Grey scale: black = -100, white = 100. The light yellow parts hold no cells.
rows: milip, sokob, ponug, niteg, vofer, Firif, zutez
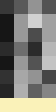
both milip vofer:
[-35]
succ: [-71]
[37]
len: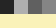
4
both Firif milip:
[15]

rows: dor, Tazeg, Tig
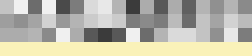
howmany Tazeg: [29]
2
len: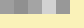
5
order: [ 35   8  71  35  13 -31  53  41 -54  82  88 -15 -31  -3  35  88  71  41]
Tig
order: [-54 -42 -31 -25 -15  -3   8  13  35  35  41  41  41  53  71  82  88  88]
dor
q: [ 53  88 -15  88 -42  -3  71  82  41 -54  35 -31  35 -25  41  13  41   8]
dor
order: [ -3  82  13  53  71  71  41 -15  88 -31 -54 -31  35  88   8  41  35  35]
Tig

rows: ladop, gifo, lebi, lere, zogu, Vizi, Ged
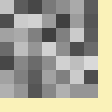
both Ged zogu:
[6]
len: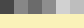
6
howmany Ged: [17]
3
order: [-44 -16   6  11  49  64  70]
zogu
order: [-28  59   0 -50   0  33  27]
lebi
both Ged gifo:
[-33]

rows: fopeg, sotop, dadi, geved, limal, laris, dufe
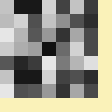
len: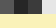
4
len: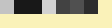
7
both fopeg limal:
[-54]
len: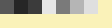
7
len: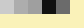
5

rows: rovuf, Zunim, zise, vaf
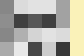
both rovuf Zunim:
[27]
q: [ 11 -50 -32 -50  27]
Zunim

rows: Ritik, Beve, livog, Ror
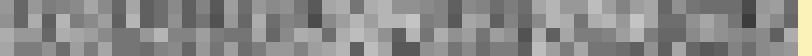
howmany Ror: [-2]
7
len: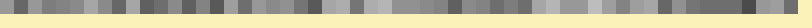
57
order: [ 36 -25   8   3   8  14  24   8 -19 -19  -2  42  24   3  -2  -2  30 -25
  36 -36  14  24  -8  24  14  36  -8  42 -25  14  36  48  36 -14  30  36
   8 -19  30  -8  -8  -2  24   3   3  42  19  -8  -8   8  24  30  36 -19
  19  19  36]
livog

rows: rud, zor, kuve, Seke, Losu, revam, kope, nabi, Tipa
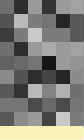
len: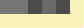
5
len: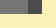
3
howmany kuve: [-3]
3
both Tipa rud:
[21]
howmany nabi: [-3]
0

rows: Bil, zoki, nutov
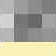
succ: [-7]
[-18]
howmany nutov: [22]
0
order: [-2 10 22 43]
Bil
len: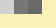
3
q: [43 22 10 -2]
Bil

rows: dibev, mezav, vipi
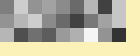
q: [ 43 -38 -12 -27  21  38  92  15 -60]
vipi
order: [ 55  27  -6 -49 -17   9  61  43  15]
mezav
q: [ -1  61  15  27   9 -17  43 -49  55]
dibev

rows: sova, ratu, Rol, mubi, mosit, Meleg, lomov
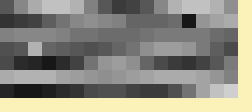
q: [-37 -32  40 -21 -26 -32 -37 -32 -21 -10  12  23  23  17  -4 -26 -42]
mubi
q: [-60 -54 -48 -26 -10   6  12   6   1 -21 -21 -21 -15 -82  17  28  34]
ratu
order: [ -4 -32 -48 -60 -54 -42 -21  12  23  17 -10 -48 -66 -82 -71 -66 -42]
mosit
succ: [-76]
[-66]

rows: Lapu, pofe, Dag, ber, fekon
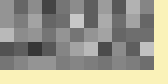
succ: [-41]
[10]
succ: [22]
[-31]
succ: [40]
[4]

